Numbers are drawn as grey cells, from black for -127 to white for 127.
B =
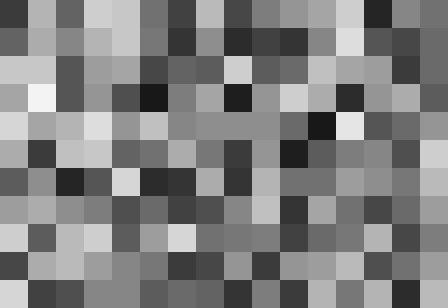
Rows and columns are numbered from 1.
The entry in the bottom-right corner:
58
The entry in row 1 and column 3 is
-28
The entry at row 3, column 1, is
71
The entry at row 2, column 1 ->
-28
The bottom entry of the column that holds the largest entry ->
-62
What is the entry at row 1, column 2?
52
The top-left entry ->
-68
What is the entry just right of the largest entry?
-42
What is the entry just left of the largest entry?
37
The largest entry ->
115
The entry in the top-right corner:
-14
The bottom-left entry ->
86
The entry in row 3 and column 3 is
-42
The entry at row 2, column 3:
6
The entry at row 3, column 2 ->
71

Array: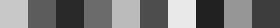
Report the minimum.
-94
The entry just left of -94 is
105

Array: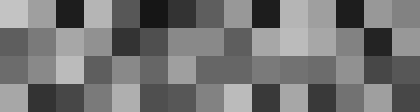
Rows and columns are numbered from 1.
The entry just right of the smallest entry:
-76
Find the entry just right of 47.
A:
-48
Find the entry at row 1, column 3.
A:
-98
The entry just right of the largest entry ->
31
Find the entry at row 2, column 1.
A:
-33
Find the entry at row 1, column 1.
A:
67
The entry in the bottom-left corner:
39
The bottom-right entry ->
-56
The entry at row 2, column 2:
-5
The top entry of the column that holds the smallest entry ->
-105
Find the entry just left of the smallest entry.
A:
-40
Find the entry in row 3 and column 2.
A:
9

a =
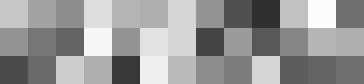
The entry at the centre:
85
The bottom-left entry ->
-53
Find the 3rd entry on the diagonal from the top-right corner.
-34
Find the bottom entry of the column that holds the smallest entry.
85
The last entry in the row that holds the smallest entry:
-15
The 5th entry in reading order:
53
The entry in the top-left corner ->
71
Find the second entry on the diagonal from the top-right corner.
53
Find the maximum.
124
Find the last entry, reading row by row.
-15
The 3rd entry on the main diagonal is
77

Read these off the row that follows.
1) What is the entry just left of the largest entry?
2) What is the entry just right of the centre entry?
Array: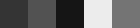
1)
-106
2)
108

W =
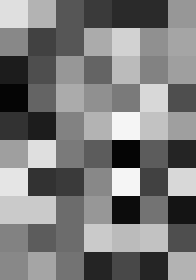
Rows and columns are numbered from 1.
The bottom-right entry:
51
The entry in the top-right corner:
23
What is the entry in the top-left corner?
95
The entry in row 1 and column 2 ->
51
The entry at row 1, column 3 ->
-41
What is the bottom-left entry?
8
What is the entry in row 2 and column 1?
8
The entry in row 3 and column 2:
-49
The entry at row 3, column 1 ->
-99

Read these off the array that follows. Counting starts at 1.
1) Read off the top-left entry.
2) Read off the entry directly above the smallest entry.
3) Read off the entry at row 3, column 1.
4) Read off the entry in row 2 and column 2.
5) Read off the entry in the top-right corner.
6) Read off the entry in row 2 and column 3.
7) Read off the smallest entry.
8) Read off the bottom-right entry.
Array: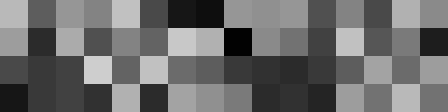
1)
57
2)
22
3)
-54
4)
-84
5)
10
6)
43
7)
-125
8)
-13

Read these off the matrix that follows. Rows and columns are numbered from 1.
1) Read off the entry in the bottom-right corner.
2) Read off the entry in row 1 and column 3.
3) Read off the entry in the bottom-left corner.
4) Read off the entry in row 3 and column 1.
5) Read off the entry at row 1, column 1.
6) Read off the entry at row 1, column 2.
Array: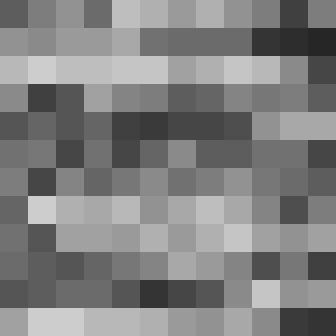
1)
-75
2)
18
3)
33
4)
56
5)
-34
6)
-2

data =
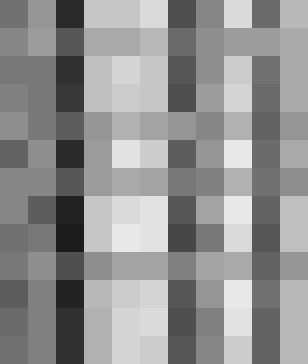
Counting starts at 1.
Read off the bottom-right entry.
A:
56
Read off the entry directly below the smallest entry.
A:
-48
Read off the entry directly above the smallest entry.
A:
-92
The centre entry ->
35
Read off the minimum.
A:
-99
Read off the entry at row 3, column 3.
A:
-78
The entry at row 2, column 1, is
6
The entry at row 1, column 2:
21
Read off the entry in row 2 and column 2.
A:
28
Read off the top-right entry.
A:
56
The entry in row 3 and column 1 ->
-7
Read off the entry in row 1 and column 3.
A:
-85
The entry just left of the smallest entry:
-7
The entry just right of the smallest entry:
70
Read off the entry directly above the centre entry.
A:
76
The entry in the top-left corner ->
-14
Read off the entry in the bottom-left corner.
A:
-14

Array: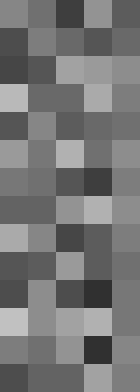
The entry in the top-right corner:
-35
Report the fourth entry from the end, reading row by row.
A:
-28
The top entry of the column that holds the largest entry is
6
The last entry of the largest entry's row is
-8
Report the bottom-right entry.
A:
-2
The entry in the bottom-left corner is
-50
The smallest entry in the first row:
-65
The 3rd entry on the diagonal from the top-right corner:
34
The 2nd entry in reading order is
-15
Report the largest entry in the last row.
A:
34
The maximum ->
65
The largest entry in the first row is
19
